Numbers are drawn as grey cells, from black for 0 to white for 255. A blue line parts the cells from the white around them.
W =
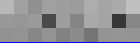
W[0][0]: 184
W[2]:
[146, 147, 135, 147, 130, 140, 117, 147, 149, 148]
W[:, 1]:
[161, 150, 147]
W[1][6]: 169
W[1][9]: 134
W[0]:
[184, 161, 144, 160, 158, 155, 173, 165, 170, 192]

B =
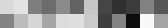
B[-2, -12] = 218
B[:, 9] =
[59, 12]
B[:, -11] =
[227, 188]
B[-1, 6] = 202
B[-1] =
[132, 188, 214, 166, 220, 223, 202, 62, 132, 12, 249, 163]

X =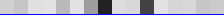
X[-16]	208
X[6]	157
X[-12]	185
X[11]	226
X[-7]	216
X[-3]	216

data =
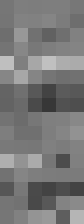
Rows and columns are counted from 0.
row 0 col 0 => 118
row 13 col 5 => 67
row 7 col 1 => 106
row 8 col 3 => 127
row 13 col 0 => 86
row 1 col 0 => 117
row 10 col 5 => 130
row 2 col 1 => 152
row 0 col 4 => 126
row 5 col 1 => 167
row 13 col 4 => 77
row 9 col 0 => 126
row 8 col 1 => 108
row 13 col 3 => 67
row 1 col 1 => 130
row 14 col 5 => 138
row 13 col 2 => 74
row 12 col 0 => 114
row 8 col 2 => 119
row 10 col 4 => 124
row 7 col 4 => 81
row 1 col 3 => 133
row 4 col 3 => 192
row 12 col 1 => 133
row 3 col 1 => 135

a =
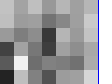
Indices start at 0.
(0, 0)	194
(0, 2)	191
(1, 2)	159
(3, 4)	161
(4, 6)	171
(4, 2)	110
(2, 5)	154
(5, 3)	82
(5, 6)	214
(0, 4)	182
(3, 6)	168

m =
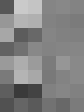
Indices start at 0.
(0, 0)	87
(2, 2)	104
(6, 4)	134
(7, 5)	123
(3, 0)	98
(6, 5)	129
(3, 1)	113
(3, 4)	133
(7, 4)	104
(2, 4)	129
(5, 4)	131
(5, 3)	121
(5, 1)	180
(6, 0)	94

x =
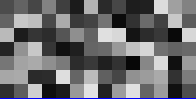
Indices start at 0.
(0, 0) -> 76
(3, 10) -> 214
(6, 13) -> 78
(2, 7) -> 224
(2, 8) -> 216
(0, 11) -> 220
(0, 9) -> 29
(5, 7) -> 96
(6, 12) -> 16
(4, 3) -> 143
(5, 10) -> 156
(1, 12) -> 200
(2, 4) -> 85
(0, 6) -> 178
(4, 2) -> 170
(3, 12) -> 99
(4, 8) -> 50
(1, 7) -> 116
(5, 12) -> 50
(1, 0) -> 99
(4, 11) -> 218
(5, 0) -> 167
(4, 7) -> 31
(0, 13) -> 130
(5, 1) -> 170
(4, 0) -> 118
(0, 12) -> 160
